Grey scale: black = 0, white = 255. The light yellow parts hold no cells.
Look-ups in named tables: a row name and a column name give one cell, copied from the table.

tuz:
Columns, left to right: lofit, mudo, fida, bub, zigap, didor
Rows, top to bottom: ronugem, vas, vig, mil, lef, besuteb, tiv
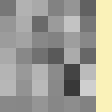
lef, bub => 139
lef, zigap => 68
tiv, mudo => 135
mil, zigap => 171
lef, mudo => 153
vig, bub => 130
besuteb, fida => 185
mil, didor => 103
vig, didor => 136
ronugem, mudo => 178
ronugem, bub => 130
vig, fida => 136
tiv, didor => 130
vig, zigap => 158
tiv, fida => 149
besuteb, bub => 137
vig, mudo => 163
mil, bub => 89
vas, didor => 118

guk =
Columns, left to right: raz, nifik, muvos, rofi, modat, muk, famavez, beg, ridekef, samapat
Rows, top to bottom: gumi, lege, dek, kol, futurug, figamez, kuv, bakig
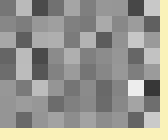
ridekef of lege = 156
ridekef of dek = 199
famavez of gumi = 151
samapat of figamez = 55
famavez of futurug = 135
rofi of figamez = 149
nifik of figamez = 122
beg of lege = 136
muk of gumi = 127
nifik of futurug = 188
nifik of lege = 125
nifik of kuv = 156
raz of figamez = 151

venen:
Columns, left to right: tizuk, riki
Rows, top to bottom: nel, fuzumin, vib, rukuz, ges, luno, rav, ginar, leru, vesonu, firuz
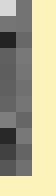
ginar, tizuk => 127
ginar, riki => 102
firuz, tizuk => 88
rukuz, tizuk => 95
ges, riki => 117
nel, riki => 115
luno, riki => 111
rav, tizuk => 100
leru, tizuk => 41
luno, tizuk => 96
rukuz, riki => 120
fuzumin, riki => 115
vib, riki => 103
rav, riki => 116
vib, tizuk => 36
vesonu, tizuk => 64
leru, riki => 120
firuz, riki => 112
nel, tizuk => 216
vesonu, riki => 101

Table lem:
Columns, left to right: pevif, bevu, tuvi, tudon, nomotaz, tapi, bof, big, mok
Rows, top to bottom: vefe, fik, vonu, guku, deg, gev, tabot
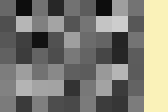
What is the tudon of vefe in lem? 39
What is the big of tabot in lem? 54
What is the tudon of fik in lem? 164
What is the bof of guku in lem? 70
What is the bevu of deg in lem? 158
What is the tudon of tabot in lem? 77
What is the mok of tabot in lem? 124
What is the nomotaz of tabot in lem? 73
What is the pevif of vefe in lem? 104
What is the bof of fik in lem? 196

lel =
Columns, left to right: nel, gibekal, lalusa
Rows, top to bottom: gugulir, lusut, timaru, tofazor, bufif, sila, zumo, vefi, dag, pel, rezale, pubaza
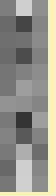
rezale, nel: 104
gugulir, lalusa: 143
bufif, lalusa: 141
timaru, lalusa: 139
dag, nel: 131
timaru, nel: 111
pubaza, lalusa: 141

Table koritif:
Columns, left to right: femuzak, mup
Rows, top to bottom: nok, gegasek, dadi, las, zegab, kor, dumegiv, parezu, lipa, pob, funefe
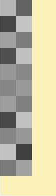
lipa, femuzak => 134
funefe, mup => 161
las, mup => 192
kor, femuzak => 134
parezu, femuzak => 73
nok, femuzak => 182
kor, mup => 153
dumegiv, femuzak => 158
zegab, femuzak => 151
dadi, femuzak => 161
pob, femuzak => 194
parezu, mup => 193
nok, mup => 99
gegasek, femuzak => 70
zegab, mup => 136
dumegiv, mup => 128
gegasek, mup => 196
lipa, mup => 151
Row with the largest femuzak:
pob

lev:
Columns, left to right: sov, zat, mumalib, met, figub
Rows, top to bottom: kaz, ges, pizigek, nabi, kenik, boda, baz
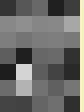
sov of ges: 135
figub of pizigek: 121
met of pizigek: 125
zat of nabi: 30
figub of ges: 167
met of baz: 110
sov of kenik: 29
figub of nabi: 49
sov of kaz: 52
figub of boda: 118
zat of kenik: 212
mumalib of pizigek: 124
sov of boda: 108
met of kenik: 67
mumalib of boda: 114
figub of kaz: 60

